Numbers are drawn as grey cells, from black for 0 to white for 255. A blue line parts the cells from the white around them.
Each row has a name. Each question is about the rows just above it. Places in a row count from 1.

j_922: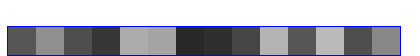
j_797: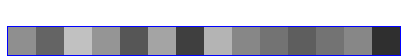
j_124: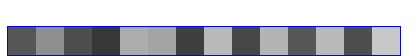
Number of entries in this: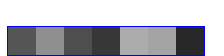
7
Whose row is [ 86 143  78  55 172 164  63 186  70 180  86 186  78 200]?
j_124
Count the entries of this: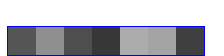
7
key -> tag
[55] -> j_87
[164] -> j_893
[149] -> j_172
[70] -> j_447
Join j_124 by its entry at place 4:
j_87
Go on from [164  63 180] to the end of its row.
[135 115  94 115 135  47]
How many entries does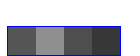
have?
4
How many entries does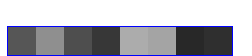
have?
8

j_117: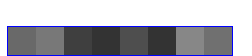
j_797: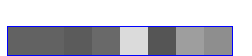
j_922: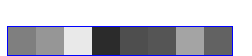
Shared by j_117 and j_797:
[105]
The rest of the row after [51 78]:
[ 51 135 112]
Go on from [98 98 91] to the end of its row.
[105 219  85 158 142]
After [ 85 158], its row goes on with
[142]
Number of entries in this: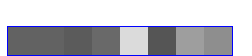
8
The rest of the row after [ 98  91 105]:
[219  85 158 142]

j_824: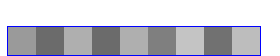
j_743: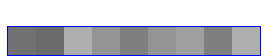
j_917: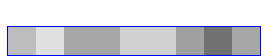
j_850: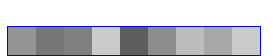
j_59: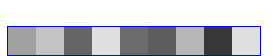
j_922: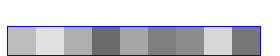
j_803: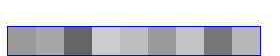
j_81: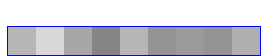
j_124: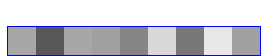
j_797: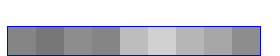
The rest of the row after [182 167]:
[141]
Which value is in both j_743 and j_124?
[160]
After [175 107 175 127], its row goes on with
[196 113 189]
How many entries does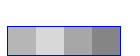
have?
4
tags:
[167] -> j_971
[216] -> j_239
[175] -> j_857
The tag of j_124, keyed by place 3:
j_971

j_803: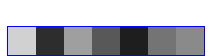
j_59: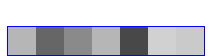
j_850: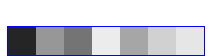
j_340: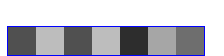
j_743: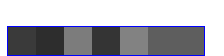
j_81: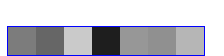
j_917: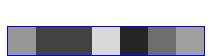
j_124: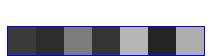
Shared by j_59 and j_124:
[182]
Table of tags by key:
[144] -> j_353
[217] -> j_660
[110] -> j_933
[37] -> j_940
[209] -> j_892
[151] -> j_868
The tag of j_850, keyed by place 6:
j_892

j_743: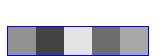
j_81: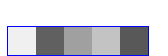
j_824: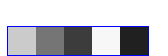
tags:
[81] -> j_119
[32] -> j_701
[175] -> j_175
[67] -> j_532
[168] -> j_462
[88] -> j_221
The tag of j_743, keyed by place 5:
j_462
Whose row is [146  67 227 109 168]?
j_743

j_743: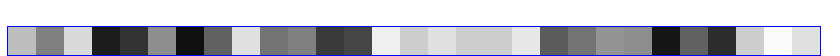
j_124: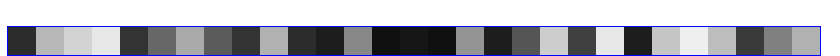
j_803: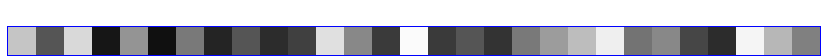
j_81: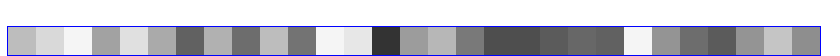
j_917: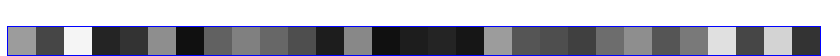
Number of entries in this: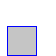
1
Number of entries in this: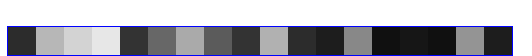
18
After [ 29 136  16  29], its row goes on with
[ 36  22 156  85  78  64 109 142  85 121 224  70 211  51]
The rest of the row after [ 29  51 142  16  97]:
[224 115 128  58  70 239 205 224 205 205 231  91 115 148 142  22  97  44
 205 251 224]
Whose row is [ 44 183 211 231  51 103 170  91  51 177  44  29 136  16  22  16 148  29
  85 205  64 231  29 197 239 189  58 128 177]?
j_124

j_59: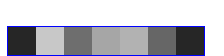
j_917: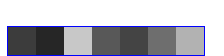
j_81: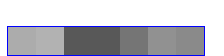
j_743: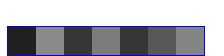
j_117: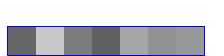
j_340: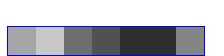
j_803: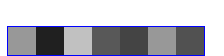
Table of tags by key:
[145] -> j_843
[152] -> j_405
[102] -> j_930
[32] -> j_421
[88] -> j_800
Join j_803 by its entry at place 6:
j_405
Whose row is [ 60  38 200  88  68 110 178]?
j_917
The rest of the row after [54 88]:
[132]
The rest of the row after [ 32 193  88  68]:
[152  81]
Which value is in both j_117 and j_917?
[200]
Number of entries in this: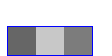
3

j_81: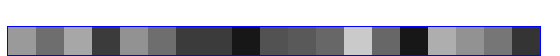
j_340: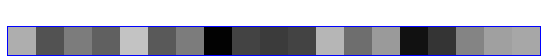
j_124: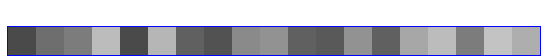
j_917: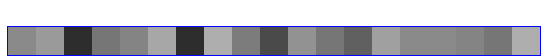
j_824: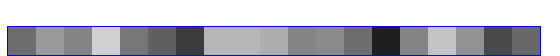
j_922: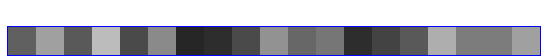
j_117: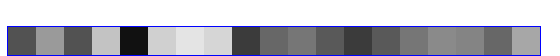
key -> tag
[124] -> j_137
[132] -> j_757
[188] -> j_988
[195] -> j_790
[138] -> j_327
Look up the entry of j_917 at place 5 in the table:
j_757
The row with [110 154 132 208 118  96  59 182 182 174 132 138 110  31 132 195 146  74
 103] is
j_824
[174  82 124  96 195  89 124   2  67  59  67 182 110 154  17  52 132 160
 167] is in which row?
j_340
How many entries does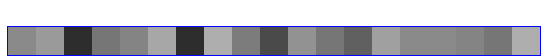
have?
19
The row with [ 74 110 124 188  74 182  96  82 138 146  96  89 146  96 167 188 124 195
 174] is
j_124
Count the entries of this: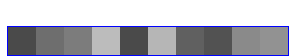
10

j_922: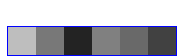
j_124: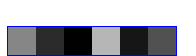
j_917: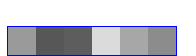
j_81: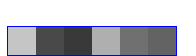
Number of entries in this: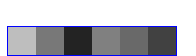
6
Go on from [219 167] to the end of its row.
[140]
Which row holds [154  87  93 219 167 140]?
j_917

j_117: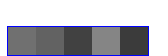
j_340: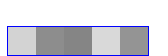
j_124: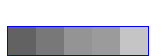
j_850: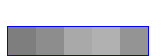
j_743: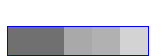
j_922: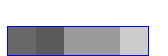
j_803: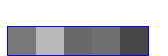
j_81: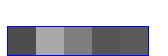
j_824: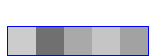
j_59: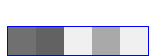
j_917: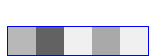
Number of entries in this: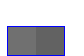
2
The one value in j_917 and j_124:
[98]
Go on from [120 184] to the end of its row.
[105 112  71]
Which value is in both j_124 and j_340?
[148]
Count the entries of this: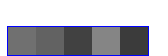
5
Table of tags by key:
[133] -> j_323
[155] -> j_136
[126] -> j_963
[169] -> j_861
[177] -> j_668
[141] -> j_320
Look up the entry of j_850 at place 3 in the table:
j_861
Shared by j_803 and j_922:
[105]

